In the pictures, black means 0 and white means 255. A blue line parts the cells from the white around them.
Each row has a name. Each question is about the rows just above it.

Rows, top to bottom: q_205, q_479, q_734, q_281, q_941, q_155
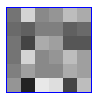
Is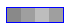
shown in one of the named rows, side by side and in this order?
no
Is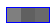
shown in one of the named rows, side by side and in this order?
yes
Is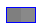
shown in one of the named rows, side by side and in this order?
no
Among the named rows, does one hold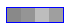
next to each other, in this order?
yes
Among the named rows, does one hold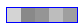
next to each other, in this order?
yes

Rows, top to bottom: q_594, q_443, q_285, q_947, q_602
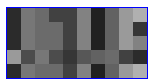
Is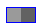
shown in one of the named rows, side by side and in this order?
no
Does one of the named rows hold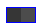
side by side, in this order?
no
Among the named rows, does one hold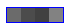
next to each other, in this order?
no
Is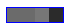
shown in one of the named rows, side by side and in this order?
no
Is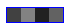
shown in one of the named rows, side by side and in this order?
yes
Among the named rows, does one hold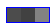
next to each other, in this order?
no

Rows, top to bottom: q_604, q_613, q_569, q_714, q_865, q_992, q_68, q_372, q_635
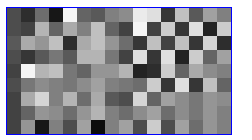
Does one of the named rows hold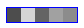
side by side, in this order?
yes
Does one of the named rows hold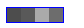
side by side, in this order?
no
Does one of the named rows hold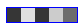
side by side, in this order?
no
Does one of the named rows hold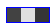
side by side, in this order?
yes
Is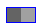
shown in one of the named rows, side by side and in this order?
yes

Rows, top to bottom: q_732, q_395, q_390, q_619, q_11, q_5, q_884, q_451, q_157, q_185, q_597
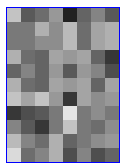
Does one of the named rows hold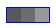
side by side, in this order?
yes
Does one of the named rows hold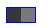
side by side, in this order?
yes
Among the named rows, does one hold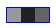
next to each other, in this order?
yes
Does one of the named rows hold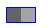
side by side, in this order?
yes
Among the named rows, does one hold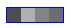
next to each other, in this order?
no
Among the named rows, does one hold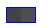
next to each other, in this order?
no

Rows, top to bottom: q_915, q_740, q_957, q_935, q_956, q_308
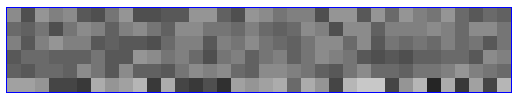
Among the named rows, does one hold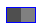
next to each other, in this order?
no
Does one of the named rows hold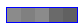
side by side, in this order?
yes
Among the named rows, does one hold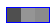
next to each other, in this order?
yes
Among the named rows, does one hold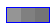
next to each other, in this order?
yes
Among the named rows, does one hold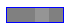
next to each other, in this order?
no
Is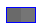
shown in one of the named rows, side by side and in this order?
yes
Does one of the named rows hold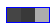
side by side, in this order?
yes

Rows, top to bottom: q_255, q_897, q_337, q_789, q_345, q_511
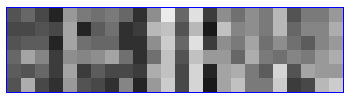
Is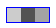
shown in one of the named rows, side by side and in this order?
no
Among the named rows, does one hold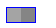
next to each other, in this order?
yes
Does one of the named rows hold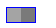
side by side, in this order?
no
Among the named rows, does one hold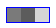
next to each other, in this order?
yes

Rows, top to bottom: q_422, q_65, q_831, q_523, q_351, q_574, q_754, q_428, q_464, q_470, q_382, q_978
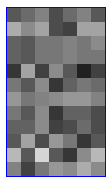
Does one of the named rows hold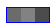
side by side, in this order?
yes
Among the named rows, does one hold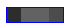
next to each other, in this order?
no
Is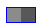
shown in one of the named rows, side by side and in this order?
yes
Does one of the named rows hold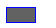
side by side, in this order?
yes
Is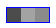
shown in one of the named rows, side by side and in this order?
no
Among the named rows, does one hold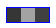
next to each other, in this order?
yes

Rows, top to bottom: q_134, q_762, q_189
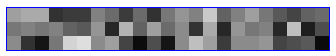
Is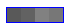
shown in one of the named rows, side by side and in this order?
no
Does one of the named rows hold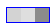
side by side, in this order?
yes
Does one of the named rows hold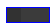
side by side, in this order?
yes

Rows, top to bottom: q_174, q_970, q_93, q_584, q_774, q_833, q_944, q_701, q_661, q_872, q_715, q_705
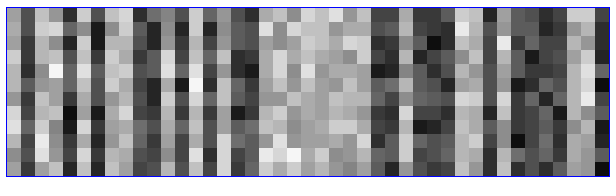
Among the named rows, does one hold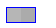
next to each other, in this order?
yes
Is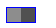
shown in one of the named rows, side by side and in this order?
yes
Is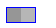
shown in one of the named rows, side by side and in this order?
yes

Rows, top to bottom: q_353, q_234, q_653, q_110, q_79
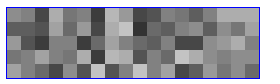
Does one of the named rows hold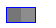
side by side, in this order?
yes
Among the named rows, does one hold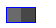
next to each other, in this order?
yes
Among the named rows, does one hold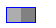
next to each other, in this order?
yes
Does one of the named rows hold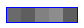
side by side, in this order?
yes
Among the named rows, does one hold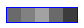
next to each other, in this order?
no
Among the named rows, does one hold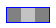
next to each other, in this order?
yes
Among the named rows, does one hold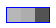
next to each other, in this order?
yes

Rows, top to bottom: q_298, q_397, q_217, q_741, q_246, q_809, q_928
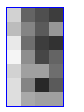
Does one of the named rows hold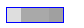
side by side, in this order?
no
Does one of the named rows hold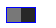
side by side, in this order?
no
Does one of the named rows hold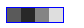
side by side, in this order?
no
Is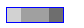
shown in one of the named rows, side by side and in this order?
yes

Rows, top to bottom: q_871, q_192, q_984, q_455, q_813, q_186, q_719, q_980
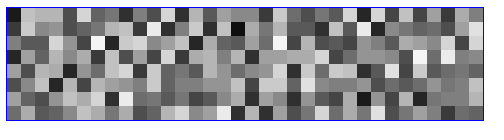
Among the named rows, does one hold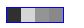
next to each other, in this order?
no
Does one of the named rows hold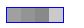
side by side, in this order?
no
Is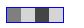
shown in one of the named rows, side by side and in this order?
no

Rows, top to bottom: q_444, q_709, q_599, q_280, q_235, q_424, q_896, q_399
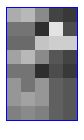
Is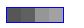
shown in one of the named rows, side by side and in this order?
no
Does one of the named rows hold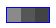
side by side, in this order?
yes

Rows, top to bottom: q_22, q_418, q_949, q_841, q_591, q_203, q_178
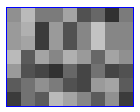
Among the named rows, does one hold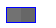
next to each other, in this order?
no
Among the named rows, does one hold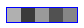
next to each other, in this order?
yes
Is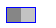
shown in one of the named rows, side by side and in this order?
yes
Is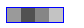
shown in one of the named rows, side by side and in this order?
yes

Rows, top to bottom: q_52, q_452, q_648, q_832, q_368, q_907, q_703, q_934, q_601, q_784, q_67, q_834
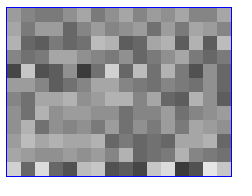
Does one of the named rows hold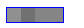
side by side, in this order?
yes
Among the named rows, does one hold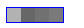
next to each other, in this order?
yes
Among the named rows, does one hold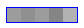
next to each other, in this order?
yes
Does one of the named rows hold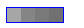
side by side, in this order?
yes
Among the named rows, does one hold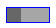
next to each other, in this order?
yes
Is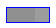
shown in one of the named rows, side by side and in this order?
yes
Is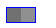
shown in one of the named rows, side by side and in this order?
yes

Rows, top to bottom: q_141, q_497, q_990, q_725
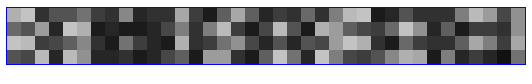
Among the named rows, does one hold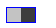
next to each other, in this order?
no
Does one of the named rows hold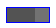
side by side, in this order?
yes
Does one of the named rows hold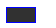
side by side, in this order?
yes
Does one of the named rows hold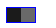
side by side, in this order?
yes

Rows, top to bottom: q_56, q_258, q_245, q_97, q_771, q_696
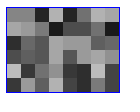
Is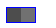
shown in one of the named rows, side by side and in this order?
yes
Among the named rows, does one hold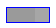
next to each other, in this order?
no
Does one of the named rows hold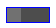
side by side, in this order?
no
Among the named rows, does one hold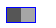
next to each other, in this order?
yes
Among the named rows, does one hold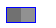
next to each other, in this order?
yes
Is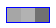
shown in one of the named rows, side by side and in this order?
no

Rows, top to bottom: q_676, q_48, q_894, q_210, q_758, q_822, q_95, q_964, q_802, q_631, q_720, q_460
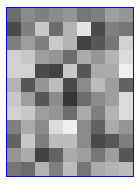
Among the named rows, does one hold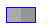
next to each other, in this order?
yes
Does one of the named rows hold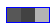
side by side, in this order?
no

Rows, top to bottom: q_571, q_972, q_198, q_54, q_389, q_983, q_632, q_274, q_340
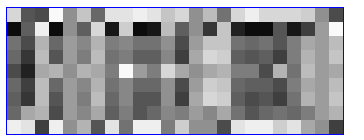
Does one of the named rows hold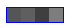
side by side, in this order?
yes
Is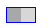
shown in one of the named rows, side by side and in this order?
yes
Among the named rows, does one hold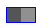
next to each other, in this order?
yes
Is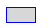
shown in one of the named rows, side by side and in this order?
yes
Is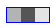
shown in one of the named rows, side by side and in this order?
yes

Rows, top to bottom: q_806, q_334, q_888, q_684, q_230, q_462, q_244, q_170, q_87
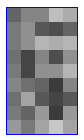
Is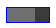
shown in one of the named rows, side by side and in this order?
no
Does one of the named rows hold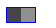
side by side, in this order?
yes
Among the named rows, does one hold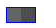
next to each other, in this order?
no
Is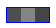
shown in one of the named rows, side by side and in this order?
no
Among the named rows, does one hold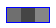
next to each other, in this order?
yes

